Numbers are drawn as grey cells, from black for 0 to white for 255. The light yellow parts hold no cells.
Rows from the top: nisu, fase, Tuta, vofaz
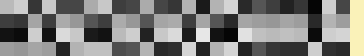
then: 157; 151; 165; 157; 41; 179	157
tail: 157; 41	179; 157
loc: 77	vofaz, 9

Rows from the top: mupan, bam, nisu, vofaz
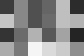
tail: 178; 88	163; 36
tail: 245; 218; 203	142
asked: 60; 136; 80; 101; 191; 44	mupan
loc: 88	nisu, 4
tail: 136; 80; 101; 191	44
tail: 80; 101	191; 44

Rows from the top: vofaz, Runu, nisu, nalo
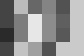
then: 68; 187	103
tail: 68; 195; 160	82; 202; 202
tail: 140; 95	202
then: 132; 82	202
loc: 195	nalo, 2
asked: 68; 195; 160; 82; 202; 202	nalo

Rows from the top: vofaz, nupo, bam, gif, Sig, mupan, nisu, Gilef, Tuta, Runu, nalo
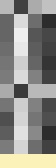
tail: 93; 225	137; 44
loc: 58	nisu, 2

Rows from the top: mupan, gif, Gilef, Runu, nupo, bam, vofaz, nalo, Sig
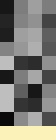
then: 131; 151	175
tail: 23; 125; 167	68
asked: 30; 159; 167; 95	Gilef
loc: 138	Sig, 2
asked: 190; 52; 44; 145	nupo
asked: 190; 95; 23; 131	vofaz

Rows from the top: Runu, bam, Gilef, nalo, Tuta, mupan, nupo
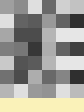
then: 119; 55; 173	99
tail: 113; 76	173; 105; 133; 47
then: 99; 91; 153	99
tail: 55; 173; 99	63
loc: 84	Tuta, 2
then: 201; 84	91
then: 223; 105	208

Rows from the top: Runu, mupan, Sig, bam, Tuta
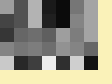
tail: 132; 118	125; 110; 146; 132; 102
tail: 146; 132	102
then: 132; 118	125
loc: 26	Runu, 4
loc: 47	Tuta, 5

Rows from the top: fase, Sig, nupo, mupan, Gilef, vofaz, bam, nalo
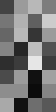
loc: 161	vofaz, 4
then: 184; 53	155

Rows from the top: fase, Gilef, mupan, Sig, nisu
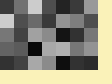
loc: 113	fase, 2
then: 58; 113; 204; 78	35
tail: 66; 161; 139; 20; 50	119
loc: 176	Sig, 5

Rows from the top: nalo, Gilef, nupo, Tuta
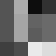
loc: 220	Tuta, 4
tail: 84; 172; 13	49
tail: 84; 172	13; 49
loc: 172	nalo, 2
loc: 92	nupo, 3
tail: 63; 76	234; 220

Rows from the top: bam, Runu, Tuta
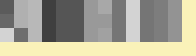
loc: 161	Tuta, 8
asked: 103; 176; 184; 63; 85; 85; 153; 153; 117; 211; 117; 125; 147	Runu

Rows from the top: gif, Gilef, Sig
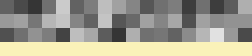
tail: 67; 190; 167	92; 53; 175; 112; 118; 98; 139; 182; 225; 153; 74
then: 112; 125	61
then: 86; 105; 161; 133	167
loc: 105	Gilef, 10

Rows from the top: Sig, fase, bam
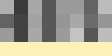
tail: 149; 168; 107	149
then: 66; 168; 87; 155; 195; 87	188
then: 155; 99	188
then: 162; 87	149
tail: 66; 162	87; 149; 168; 107; 149
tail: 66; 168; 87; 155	195; 87; 188
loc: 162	fase, 3

